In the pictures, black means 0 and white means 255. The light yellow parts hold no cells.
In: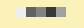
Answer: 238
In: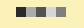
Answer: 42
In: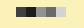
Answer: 64
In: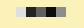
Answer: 223
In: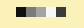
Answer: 16
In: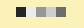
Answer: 37
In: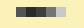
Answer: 84
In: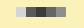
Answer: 213
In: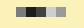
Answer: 124
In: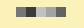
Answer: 119
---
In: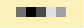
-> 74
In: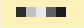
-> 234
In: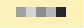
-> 141
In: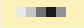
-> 114
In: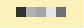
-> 164
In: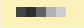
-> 98
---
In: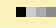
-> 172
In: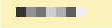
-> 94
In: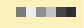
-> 70
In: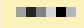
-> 0
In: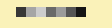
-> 85
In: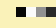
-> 145
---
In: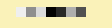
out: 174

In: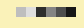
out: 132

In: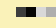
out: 61

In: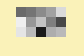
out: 218

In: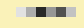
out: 172

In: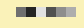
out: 141

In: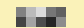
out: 164

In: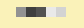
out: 146

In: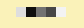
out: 114

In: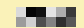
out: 208
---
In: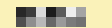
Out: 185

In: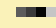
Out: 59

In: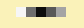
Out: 110

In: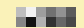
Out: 178

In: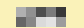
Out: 176

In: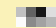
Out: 193

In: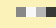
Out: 135
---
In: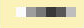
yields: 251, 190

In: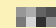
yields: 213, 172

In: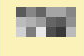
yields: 232, 209

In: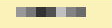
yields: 192, 152

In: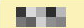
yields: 217, 208

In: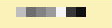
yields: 245, 190

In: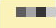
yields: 203, 164

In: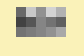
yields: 211, 200

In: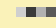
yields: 207, 177

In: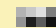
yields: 223, 200
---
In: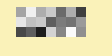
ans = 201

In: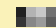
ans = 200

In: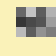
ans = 84

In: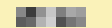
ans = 145

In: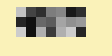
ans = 104

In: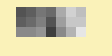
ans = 127

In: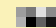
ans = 224
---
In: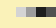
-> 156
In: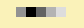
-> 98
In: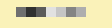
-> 197
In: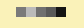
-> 112
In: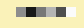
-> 180
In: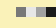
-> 231
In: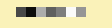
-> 125
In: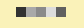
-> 138
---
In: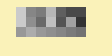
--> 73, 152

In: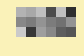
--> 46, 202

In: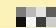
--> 93, 17

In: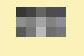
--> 77, 89

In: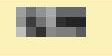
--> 103, 190

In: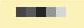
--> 214, 69

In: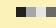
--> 105, 33

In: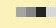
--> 216, 165

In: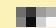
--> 175, 131
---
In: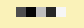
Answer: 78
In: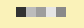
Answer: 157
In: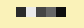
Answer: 69
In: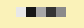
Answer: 138
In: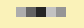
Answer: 149
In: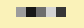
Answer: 109
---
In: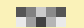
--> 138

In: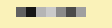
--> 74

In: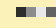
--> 233

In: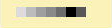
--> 1

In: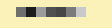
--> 123

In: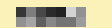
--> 211
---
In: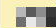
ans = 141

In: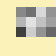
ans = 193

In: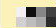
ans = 135

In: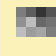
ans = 104

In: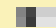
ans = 206

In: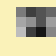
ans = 83
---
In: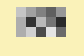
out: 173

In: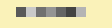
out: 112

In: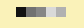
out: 18

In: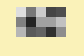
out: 182

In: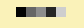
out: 3

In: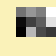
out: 225
